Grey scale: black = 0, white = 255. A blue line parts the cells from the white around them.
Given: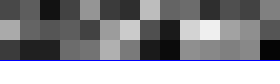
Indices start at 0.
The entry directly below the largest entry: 136
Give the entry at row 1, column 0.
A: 170
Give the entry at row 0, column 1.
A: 93
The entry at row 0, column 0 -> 72
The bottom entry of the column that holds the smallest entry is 5
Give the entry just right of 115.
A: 176
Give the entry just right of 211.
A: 239
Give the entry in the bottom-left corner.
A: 59
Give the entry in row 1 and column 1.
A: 100
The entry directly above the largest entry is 46
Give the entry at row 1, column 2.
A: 85
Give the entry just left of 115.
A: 108
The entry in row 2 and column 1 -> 32

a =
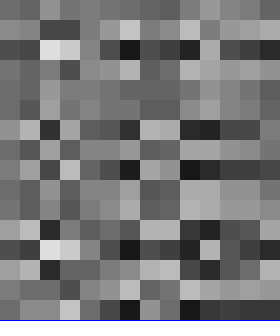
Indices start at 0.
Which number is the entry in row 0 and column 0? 108
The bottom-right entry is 55
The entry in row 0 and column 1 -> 100
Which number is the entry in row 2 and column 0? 78
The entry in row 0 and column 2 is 146
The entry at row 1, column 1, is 132
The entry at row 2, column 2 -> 222
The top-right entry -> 100
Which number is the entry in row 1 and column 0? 138

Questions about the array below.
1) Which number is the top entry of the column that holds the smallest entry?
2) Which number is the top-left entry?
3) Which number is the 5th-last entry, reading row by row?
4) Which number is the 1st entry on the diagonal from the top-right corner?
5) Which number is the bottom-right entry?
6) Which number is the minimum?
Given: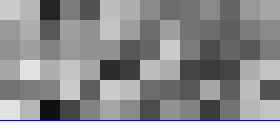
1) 36
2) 203
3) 130
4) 166
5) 195
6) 16

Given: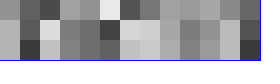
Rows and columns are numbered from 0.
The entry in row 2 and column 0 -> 180
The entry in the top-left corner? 146
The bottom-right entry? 59
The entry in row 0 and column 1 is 97
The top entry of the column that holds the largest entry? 233
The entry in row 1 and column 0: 180
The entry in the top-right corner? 103
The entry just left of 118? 83
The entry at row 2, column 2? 194

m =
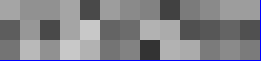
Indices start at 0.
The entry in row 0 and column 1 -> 145
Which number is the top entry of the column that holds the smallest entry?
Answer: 130
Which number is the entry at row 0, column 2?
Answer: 145
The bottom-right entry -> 123
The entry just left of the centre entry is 100
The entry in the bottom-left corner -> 116
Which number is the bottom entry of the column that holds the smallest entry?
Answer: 51
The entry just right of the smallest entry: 178
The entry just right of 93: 151
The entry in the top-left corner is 165
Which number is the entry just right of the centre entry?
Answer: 178

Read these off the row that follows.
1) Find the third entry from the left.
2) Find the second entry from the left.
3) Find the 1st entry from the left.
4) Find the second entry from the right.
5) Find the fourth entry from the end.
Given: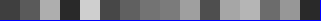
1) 174
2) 90
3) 63
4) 151
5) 181

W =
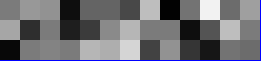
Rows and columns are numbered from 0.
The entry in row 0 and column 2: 146
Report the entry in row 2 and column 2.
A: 131
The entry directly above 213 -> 182
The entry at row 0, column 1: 152
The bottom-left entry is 8
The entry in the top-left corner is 123
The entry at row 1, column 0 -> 166
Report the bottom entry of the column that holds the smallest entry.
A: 146
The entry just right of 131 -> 123
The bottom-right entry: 108
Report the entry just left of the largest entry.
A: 115
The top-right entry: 159

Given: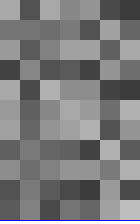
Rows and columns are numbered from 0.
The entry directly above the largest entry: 74
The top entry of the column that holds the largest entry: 59
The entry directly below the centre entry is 161
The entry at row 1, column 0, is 116
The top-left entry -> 168
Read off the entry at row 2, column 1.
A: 90
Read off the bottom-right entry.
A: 190
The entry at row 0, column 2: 168
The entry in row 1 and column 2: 110
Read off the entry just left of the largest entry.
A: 161
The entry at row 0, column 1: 82
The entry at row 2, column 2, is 129
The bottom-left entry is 90
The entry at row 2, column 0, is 154

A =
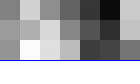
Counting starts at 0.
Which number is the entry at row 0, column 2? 142
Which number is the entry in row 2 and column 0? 148
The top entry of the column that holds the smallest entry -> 11
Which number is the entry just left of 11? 54
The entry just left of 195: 46
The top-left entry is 129
